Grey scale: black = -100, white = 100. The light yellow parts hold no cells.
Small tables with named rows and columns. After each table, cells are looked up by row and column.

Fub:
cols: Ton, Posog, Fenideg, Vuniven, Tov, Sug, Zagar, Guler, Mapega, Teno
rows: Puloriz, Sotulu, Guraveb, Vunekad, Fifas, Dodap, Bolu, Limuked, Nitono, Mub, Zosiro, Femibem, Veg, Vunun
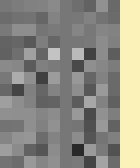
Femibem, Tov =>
3
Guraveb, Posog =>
11
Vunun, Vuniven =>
4
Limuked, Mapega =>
21
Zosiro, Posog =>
-9
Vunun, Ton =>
-10
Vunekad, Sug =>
-7
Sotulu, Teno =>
-16
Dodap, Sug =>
-7
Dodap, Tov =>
-4
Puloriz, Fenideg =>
1
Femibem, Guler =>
-33
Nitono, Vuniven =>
-24
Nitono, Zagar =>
-28
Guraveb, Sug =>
-7
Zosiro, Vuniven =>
1
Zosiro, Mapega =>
20
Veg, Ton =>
24
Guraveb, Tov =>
-4
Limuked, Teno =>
-17

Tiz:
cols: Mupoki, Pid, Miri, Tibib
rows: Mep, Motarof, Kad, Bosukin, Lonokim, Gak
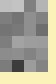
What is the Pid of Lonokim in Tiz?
11
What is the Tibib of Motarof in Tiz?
1
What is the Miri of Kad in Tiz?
12
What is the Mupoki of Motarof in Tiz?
-1
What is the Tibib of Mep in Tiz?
41
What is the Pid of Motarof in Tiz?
-9
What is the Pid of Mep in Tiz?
53
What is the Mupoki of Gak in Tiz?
-3
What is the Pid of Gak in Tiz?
-53
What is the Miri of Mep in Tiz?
0
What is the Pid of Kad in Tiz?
-5
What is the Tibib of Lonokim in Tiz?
13
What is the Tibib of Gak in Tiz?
3
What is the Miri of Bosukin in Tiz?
23
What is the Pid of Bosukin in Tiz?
28
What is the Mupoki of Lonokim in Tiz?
10
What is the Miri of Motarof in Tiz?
12
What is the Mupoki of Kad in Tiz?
-9
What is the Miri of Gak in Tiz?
22

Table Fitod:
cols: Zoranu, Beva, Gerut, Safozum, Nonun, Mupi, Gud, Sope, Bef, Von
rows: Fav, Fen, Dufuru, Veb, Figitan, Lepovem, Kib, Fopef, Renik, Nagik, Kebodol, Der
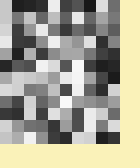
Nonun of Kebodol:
-58
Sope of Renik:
13
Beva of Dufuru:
-52
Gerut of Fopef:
-4
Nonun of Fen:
48
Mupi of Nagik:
36
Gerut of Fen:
53
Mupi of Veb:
35
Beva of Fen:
-7
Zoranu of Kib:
32
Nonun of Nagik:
76
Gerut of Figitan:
39
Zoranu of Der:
54

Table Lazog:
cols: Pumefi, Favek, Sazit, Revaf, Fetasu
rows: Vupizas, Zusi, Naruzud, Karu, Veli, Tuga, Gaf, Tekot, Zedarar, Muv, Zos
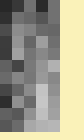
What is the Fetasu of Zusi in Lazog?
-11
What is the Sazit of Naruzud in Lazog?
2
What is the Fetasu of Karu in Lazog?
-13
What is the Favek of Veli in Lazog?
26
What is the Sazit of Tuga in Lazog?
-5
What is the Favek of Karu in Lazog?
16
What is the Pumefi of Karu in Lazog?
-53
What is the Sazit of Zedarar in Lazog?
-17
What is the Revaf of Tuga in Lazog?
17
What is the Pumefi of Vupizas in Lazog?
-69
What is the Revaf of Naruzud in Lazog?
-17
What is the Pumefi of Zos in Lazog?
-32
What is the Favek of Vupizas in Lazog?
-56
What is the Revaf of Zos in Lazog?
40
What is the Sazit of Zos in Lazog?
32
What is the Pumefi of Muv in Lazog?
-24
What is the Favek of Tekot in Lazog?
-21
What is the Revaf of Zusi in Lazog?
-33
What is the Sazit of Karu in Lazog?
-20
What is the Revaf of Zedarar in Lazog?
55

